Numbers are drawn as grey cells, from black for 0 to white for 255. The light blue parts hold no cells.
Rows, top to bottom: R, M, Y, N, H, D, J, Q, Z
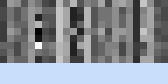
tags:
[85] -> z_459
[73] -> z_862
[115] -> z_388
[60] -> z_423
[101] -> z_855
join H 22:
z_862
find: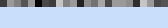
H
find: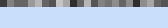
N
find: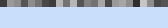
R
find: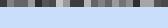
Z

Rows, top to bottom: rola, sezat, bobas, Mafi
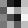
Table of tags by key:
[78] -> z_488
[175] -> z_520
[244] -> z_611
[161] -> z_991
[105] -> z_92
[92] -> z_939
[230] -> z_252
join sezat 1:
z_252
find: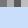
Mafi
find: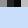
rola
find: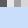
sezat

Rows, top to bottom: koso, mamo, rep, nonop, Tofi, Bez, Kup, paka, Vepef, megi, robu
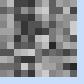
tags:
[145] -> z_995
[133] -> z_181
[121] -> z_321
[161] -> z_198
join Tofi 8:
z_995
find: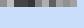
koso
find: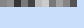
Bez

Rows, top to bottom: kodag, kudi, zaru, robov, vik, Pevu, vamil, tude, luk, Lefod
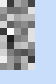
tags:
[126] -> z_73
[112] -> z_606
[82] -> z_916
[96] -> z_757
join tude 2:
z_757
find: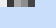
kodag
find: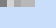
zaru
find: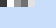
vik

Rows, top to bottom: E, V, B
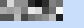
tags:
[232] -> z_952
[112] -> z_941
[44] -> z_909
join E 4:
z_909
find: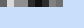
E
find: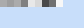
V
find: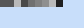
B

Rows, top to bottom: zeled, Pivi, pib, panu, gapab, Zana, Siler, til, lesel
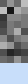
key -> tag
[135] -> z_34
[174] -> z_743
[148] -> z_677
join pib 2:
z_34
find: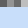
zeled
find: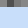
Zana
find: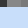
pib

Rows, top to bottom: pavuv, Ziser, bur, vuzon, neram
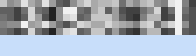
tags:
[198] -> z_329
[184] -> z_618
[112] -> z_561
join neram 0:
z_561
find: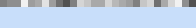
vuzon
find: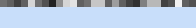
neram
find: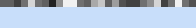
Ziser

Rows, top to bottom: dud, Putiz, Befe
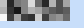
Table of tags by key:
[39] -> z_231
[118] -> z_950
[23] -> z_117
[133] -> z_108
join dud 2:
z_950
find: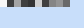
Befe
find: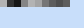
Putiz
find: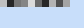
dud

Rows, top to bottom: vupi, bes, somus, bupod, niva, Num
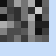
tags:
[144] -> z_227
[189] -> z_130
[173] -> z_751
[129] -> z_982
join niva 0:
z_982
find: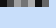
vupi

